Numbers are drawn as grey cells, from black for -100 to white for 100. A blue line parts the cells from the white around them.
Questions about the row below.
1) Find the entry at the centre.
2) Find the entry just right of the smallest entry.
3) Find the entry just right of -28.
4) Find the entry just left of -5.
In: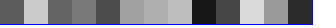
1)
37
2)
-45
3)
59
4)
-22

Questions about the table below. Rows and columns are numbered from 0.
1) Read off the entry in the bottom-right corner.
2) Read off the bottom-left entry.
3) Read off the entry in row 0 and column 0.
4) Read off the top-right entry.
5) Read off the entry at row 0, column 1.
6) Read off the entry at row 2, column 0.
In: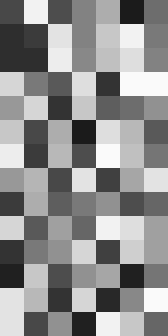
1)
-20
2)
79
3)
-44
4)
-14
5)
90
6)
-64

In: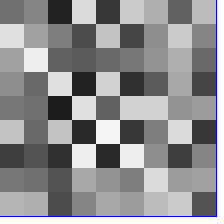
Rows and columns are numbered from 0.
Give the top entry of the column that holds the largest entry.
-57
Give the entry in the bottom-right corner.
-35
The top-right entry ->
47
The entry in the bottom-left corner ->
42
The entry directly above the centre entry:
65
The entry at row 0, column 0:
-12
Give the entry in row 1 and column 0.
76
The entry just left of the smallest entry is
-12
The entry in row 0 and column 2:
-73
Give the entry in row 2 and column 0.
27
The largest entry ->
92
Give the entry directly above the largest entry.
-24
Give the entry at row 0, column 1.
5
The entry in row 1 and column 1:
27
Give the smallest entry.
-78
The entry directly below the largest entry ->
-68

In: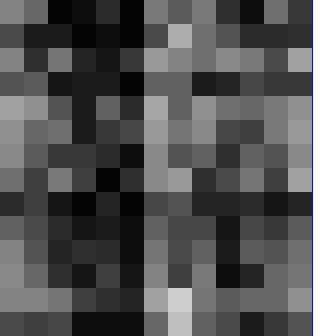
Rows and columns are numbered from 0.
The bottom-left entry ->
-41
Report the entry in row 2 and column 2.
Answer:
-9
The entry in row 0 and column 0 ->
2
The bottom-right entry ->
-36
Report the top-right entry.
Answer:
-56
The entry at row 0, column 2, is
-96
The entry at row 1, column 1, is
-78
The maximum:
61
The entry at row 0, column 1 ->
-19
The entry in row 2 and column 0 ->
2
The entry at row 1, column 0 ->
-41
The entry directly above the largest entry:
-51
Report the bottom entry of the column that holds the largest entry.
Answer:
50
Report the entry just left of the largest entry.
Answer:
25
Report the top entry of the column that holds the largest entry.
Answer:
-30

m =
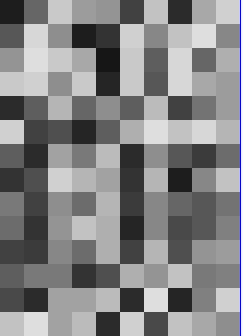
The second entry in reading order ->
-20
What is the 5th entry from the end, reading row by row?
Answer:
63
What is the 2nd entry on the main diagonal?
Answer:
69
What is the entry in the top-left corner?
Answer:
-77
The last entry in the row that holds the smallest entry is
37
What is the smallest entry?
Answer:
-83
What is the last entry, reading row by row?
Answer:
11
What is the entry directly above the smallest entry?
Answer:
-60
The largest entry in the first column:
63
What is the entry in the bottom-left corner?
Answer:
52
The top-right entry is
63
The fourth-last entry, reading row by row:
-43
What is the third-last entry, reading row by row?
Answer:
52
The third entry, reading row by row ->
58
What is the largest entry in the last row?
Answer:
74
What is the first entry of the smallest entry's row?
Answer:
16
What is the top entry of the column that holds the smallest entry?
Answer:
16
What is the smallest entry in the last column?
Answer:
-15
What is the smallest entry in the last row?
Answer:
-66
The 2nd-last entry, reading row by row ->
32
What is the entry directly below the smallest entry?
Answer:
-71
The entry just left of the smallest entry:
32
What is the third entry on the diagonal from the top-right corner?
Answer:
69

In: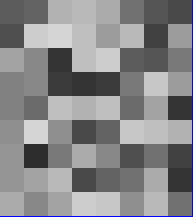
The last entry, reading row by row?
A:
-11
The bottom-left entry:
34
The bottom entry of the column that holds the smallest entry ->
7
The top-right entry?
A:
-43
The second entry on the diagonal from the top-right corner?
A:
-49
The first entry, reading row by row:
-28
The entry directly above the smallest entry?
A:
67
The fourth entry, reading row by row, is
45
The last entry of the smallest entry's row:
-49
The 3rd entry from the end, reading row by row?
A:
12
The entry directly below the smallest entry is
28
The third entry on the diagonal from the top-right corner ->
-28
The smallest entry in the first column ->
-38
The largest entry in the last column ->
40
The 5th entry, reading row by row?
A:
34
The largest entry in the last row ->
61
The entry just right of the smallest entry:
-5
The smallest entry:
-65

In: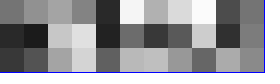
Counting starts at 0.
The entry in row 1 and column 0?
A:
-68
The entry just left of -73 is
76
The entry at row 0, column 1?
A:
14
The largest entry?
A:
97
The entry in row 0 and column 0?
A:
-9
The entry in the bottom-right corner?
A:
8
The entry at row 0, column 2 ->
29
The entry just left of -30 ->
-56
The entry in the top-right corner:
-9
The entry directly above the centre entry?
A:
92

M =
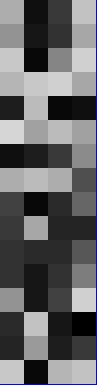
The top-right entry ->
52
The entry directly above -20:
-38
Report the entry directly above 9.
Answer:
26
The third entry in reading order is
-55
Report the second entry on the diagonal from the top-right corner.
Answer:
-61
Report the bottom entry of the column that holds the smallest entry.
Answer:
52
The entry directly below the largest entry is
-88
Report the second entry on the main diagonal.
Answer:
-83
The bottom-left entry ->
57
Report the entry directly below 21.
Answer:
-94
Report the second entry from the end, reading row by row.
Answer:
42
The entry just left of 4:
-94
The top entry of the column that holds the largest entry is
36
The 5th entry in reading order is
15
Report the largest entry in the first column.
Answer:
68
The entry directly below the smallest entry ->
-55
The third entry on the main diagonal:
4
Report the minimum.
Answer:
-100

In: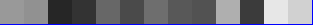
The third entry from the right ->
-54
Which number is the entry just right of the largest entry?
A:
64
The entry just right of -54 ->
81
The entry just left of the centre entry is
-42

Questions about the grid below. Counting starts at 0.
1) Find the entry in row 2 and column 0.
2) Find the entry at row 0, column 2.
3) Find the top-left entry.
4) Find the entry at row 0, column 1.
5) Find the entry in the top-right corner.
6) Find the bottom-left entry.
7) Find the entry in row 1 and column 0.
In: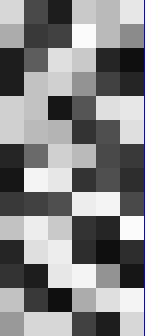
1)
-77
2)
-77
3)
69
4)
-43
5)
81
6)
20
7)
35

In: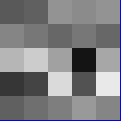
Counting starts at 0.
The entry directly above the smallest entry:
-7
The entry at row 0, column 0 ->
-30
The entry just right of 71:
-36
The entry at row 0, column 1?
-25
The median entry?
-1
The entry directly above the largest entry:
31
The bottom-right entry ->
4

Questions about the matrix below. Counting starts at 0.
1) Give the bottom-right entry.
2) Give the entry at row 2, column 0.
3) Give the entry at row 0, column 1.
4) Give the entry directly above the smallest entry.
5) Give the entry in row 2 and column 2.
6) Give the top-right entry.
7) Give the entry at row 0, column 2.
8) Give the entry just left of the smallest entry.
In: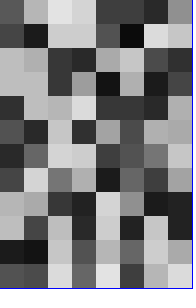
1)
72
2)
49
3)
43
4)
-51
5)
-57
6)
13
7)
78
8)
-36
